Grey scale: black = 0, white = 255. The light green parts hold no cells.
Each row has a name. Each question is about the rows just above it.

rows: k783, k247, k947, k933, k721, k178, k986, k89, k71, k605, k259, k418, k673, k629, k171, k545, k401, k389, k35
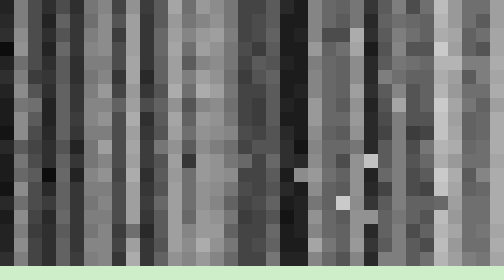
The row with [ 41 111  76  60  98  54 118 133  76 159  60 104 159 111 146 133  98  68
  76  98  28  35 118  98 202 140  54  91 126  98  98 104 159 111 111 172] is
k171
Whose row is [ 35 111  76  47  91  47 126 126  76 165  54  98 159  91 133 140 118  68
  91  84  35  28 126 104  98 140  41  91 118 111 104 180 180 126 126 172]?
k721
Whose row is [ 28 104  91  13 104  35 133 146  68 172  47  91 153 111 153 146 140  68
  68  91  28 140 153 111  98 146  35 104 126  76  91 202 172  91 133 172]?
k673
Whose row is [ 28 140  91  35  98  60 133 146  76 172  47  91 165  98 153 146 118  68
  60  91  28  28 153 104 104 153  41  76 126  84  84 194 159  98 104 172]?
k71
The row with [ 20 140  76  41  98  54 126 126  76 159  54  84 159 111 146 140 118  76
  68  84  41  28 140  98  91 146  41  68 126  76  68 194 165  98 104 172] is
k629

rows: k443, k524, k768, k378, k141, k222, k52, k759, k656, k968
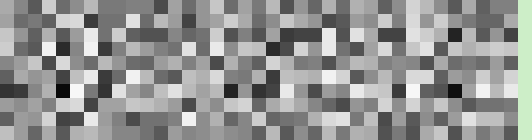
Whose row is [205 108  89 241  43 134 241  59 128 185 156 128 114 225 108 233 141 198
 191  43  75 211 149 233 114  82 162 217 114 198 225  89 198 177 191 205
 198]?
k378
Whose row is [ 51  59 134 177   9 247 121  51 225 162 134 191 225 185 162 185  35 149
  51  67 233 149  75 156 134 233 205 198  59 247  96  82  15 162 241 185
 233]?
k52
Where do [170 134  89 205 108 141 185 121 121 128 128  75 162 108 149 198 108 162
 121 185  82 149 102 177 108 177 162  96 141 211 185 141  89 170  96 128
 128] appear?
k443

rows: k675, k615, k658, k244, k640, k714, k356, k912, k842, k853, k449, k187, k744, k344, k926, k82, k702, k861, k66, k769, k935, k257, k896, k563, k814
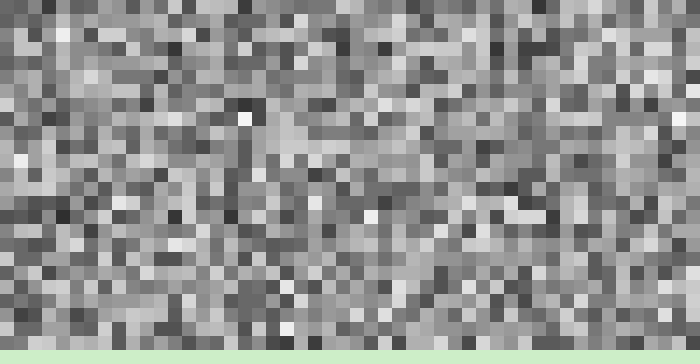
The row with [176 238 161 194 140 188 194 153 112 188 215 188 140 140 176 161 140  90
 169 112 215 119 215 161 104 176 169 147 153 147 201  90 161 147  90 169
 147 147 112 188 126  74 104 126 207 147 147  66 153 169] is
k187
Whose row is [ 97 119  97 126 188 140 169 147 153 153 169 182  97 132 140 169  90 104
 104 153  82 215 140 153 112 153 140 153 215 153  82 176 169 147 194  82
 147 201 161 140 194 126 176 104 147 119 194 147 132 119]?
k615
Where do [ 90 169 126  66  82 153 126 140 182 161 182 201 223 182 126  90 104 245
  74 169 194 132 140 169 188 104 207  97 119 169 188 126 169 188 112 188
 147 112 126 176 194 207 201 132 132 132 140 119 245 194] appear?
k842
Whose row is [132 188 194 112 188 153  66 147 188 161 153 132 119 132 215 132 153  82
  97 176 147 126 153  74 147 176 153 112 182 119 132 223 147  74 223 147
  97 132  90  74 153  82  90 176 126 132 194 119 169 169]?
k702
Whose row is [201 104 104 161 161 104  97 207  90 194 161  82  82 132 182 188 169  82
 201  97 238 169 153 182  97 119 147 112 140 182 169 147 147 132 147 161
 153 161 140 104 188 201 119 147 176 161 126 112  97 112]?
k563
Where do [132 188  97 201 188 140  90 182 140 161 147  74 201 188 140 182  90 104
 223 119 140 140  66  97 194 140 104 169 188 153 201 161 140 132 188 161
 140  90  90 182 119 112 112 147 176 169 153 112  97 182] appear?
k744
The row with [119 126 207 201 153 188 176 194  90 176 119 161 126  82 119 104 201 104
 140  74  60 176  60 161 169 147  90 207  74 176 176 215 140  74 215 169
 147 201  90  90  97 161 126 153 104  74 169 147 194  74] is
k814

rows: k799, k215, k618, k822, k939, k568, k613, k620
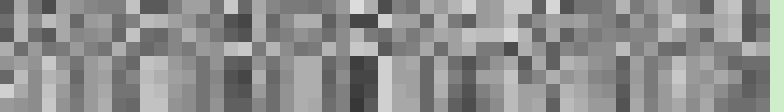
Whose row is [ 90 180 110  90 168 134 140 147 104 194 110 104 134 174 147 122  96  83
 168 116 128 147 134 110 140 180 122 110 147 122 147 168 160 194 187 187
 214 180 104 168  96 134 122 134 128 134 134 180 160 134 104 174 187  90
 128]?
k618
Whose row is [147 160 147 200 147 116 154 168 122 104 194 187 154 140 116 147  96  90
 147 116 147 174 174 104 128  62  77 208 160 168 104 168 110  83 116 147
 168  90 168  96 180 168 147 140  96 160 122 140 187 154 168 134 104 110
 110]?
k939
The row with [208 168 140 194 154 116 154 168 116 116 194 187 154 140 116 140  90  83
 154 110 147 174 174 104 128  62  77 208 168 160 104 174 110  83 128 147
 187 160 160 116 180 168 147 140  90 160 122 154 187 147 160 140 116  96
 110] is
k613

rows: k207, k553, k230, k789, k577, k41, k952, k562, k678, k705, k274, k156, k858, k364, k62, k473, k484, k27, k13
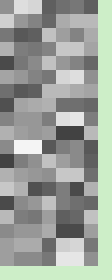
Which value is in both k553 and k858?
[151]
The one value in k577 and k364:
[74]

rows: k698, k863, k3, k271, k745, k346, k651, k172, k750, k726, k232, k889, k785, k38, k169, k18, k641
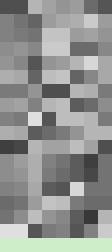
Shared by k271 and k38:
[135]
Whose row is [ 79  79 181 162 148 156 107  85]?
k698
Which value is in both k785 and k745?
[148]

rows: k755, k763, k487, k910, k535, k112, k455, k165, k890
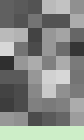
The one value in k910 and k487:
[151]
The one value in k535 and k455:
[122]
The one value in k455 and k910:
[75]
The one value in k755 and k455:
[144]
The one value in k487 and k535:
[151]
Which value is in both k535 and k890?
[151]

